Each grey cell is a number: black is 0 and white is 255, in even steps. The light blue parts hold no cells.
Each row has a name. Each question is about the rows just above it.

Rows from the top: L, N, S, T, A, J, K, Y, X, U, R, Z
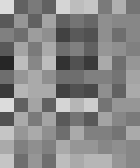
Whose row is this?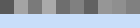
T
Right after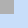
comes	[116]
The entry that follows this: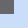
[143]
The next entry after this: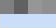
[128]
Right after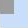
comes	[143]

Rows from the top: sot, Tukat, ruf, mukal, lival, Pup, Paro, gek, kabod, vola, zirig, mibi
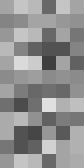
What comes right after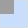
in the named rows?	[139]
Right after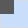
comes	[177]
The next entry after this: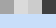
[164]

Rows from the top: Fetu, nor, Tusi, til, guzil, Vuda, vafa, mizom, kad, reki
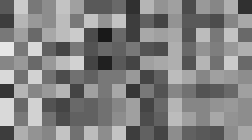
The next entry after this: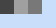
[168]
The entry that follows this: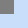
[153]
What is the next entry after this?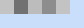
[61]
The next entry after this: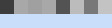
[105]

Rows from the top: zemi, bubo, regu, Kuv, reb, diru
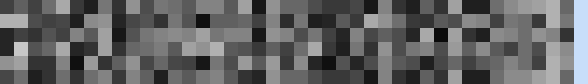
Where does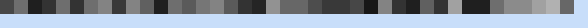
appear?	diru
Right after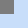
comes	[90]
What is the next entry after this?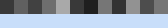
[131]
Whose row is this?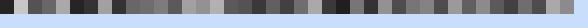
Kuv
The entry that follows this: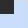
[118]

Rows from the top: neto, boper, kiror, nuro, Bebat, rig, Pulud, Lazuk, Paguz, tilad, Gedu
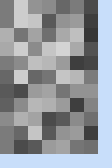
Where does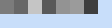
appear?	tilad
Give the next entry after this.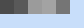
[111]
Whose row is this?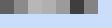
Lazuk
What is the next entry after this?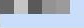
[62]
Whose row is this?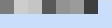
boper

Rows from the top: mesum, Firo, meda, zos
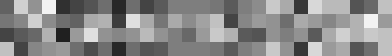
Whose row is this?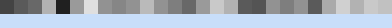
meda
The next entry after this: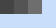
[40]
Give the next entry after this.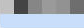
[170]
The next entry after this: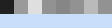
[126]
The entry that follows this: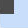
[110]
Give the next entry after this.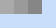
[154]
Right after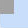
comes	[193]

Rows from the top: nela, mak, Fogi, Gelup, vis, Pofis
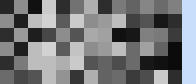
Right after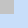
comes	[141]
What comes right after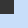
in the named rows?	[175]
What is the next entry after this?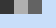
[107]
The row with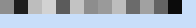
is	Gelup
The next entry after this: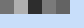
[134]
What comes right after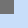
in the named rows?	[175]
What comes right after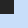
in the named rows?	[141]

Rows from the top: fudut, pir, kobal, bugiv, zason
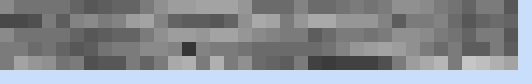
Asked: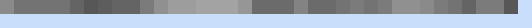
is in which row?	fudut
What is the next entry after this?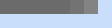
[150]
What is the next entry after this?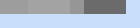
[131]
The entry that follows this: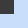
[65]
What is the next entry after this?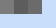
[123]
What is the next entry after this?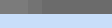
[115]
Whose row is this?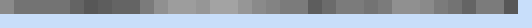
kobal

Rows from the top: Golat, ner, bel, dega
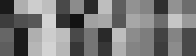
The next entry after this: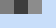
[73]
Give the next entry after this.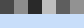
[132]
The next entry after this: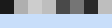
[140]
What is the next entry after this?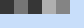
[125]
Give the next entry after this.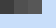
[211]

